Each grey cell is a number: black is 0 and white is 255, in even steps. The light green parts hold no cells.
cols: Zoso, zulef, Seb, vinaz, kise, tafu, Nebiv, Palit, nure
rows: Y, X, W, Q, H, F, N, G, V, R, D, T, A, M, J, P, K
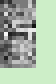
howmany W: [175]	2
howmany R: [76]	3
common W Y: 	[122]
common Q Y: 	[92]

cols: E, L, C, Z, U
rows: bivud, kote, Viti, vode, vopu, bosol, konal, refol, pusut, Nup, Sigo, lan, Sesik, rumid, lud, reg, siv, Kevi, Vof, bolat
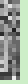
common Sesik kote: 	[177]
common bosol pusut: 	[88]
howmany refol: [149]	0
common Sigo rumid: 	[104]
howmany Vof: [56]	4
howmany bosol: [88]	1
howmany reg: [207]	1

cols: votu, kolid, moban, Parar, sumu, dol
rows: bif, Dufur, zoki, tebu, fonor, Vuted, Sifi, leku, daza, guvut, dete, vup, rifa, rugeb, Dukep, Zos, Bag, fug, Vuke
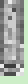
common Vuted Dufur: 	[131]
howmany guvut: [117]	1
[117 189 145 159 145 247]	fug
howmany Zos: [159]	1
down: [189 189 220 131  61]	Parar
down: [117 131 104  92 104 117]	dol

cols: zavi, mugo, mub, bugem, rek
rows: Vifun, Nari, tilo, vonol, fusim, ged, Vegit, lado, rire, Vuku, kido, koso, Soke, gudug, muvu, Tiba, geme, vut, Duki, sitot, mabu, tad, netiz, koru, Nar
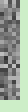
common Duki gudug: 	[165]
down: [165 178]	rek
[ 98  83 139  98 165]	Duki
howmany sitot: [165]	0
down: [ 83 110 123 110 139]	rek

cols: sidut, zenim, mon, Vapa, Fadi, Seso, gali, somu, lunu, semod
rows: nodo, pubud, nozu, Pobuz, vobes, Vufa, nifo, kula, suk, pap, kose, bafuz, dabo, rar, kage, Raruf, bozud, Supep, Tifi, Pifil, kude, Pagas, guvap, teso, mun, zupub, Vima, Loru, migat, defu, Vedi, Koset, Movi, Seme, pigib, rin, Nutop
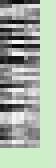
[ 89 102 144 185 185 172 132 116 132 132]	Seme
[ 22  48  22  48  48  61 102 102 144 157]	Vima
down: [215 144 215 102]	somu
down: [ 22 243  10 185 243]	Vapa
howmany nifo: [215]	2
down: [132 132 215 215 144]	somu
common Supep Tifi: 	[144]

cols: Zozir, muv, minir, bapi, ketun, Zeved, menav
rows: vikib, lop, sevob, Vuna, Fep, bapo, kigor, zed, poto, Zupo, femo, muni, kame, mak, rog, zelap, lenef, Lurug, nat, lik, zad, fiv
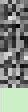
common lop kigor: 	[45]
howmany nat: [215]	0

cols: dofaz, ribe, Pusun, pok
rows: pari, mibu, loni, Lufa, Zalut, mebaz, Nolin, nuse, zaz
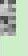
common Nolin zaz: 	[169]
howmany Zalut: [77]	2
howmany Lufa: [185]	4
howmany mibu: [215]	1

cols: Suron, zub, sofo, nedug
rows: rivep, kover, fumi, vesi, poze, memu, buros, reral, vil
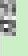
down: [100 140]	sofo
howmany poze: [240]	2
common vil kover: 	[113]

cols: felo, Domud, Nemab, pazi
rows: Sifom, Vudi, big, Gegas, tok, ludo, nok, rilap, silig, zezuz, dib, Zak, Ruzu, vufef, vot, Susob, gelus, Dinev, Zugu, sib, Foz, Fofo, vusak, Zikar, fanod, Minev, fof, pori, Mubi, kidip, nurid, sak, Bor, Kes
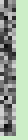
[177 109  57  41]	vufef
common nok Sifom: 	[57]
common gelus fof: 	[208]
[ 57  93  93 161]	dib
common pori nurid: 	[208]

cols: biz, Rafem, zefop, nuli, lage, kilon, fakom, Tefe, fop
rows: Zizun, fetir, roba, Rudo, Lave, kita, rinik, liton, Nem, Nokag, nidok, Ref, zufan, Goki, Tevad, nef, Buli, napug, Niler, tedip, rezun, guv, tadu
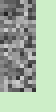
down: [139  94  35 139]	Rafem
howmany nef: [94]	1
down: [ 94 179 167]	kilon
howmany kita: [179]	4

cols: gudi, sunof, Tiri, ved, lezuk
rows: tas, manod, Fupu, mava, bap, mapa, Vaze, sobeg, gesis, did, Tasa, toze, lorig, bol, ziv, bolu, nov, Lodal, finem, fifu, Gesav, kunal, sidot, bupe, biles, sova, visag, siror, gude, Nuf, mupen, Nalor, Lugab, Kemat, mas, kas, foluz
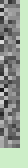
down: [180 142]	Tiri
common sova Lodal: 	[127]
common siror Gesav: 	[98]
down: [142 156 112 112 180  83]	Tiri

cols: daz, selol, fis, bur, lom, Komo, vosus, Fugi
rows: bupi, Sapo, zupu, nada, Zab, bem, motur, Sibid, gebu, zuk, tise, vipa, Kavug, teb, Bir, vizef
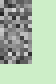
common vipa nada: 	[132]
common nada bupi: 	[93]
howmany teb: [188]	1
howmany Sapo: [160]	1
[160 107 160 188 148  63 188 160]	zuk
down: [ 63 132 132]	Komo
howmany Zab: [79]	2

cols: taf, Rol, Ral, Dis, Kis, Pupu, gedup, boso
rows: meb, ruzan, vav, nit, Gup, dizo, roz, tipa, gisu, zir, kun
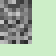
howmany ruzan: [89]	0
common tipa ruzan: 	[160]

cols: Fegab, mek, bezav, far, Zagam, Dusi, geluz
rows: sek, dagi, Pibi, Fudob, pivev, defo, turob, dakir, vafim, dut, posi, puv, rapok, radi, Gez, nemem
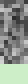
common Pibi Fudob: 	[99]
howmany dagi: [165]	4
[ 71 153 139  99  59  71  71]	defo

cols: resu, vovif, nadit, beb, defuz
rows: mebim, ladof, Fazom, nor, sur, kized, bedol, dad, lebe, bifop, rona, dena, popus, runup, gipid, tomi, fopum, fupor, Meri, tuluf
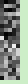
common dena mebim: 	[40]
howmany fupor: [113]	0
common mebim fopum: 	[140]
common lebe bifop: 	[15]
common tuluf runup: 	[153]

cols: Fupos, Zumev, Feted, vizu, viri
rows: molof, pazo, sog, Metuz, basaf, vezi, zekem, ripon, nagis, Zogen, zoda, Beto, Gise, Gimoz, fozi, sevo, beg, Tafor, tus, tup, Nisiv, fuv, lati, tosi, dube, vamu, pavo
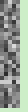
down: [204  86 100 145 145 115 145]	viri
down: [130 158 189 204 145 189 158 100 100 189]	Feted
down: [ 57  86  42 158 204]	Zumev
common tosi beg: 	[57]
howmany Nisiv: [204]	4

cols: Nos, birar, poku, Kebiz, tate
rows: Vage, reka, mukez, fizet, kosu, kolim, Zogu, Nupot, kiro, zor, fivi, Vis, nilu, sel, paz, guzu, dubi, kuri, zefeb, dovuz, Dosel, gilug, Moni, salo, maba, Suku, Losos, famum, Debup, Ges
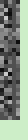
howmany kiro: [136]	4
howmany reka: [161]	0
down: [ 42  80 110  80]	birar
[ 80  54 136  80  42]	Vage
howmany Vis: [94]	3
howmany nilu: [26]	2

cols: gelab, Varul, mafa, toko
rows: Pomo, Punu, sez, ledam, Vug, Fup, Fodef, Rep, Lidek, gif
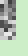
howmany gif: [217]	0
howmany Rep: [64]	1
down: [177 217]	Varul
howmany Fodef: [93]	1
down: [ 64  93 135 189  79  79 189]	gelab
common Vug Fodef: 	[79]

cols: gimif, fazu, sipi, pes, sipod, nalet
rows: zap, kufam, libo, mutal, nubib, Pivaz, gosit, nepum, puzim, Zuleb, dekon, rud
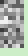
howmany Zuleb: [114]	4
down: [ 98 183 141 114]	pes
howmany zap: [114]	0
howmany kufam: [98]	3
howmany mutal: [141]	3

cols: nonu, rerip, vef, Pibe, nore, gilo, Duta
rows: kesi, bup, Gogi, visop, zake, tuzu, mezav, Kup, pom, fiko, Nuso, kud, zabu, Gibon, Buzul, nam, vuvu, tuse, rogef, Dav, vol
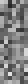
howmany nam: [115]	0
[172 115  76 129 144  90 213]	tuse
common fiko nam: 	[103]
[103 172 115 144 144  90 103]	fiko
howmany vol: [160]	2
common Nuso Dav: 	[103]

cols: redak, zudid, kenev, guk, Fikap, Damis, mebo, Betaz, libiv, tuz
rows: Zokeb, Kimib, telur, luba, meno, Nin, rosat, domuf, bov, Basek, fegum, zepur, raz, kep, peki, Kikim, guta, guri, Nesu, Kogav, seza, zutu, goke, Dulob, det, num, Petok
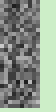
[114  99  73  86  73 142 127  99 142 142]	meno
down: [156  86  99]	libiv
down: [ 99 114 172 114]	tuz
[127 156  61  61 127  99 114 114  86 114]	Kogav

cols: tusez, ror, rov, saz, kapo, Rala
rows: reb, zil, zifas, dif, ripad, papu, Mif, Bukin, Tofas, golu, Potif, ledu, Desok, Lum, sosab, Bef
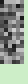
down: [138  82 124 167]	Rala
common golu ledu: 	[167]
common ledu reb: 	[26]

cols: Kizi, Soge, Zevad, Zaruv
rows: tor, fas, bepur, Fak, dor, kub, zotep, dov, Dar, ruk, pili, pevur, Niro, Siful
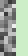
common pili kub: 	[138]
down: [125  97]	Soge
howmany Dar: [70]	0

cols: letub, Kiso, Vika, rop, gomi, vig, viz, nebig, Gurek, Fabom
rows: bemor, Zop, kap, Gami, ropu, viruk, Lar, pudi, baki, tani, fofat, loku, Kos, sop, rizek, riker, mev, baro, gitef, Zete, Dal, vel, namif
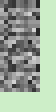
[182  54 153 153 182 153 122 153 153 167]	tani
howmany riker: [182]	3
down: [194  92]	Fabom
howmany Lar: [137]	5
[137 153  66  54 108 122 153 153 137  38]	mev

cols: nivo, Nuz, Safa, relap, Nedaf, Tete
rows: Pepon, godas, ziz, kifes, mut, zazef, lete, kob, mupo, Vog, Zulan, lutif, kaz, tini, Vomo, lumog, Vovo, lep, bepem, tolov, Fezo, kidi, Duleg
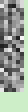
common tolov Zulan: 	[146]
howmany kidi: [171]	3
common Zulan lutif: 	[146]
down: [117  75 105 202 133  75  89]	Tete

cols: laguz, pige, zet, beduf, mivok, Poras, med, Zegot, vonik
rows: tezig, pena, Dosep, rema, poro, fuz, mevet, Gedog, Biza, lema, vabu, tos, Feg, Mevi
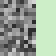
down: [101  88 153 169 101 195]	mivok
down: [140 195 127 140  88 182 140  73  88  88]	zet
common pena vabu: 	[153]
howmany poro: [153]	0
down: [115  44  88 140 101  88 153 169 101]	mivok

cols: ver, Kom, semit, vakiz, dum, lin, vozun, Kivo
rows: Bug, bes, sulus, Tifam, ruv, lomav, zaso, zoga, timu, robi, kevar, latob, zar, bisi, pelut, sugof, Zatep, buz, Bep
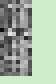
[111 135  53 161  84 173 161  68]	bisi
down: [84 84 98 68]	Kivo
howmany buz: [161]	1
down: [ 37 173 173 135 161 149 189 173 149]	vozun

